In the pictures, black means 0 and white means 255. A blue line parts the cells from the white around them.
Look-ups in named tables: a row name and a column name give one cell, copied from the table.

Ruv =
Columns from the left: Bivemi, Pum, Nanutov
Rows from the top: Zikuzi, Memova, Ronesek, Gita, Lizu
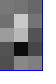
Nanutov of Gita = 70
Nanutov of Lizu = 127
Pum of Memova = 201
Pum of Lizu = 136
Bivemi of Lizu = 79
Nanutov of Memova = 116
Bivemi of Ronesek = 155
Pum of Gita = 12
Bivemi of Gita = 82
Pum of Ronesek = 184
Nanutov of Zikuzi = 103
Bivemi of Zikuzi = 120
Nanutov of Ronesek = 83
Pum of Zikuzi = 115
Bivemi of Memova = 112
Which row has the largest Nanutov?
Lizu

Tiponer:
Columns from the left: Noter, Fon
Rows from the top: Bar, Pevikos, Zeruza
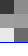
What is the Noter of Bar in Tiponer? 55
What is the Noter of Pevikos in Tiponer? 158
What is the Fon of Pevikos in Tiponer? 156
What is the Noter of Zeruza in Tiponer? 232
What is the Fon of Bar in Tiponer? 141
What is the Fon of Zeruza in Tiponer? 107
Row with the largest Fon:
Pevikos

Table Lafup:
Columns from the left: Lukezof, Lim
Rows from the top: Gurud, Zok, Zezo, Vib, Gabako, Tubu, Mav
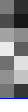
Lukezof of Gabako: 111
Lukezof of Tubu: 144
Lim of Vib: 93
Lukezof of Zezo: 163
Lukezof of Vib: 236
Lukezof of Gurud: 123
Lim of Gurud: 46
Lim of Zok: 23
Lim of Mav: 54

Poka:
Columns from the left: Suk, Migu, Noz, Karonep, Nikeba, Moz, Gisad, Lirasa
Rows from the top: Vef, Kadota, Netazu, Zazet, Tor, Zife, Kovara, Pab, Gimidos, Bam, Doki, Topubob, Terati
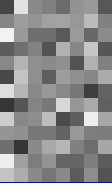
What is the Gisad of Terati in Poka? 141
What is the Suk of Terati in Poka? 195
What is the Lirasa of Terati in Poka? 83
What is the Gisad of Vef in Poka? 153
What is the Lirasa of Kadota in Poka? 129
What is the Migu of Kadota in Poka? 157
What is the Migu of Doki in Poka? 53
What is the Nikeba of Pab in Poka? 216
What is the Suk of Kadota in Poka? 133
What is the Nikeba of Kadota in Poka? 163
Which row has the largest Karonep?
Gimidos

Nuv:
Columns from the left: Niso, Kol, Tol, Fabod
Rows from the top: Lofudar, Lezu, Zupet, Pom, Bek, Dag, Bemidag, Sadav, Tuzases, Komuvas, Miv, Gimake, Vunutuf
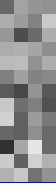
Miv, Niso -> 49
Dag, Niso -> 128
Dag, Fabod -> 136
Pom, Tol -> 165
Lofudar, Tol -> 149
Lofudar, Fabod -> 146
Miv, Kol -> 167
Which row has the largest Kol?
Vunutuf

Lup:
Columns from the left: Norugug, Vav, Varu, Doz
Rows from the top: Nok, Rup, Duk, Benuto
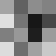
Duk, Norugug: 127
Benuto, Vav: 110
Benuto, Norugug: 220
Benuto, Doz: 201
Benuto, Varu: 161
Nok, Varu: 141
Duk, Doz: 155
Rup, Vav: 117
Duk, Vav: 152
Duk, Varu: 30
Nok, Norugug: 164
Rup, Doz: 71
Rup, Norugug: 223
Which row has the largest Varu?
Benuto

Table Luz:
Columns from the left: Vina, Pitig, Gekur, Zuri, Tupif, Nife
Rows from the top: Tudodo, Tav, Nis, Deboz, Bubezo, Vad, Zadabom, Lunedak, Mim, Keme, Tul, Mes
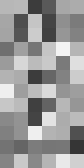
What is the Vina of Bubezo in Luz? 155
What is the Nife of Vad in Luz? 204
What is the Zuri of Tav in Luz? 68
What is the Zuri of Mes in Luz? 181
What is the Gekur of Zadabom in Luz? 188
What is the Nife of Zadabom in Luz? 158
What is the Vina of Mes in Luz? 132
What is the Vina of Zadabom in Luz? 239
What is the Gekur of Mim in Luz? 68
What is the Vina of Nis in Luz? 164
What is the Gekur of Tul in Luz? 124
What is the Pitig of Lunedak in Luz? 187
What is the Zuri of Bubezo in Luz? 201
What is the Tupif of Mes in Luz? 233
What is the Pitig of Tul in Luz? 101
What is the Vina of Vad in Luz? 179
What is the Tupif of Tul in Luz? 119
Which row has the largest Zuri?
Mim

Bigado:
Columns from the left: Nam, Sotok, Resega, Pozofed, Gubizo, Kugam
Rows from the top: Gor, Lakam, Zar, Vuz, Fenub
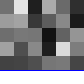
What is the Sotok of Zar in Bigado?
120
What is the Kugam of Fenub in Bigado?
69
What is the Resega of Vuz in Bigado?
137
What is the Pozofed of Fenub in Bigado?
118
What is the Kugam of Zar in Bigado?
149
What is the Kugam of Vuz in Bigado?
125
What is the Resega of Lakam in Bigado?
56
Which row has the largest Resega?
Vuz

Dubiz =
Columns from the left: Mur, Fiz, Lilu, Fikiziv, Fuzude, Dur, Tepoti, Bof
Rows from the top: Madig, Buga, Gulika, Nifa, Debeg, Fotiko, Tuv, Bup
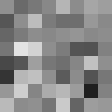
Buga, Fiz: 142
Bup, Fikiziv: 117
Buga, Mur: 86
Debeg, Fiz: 86
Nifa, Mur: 118
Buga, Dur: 110
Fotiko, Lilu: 192
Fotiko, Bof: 119
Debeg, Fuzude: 111
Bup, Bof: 152

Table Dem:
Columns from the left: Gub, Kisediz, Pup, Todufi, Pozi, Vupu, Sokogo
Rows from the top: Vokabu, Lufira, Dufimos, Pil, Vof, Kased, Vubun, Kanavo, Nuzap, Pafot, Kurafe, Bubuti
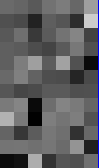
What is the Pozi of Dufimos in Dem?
115
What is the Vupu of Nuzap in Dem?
126
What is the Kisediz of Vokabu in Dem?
101
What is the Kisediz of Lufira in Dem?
74
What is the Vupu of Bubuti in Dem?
79
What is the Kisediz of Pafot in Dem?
55
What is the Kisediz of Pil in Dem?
91
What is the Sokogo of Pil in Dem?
80
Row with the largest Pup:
Bubuti

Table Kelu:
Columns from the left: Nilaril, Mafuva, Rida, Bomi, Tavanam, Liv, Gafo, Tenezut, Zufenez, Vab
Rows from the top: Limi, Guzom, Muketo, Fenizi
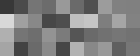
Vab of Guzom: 130
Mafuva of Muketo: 117
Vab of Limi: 128
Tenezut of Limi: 156
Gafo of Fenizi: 136
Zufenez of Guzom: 165
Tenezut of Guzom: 126
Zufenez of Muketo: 118
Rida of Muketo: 110
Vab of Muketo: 114
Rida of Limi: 117
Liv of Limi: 106
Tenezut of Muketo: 113
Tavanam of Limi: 153
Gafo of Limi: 80

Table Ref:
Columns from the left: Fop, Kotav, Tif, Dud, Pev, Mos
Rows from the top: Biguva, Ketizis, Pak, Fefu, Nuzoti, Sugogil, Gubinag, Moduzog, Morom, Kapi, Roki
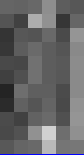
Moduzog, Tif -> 85
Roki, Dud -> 185
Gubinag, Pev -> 75
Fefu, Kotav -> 93
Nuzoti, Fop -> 73
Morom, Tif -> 98
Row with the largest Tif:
Ketizis

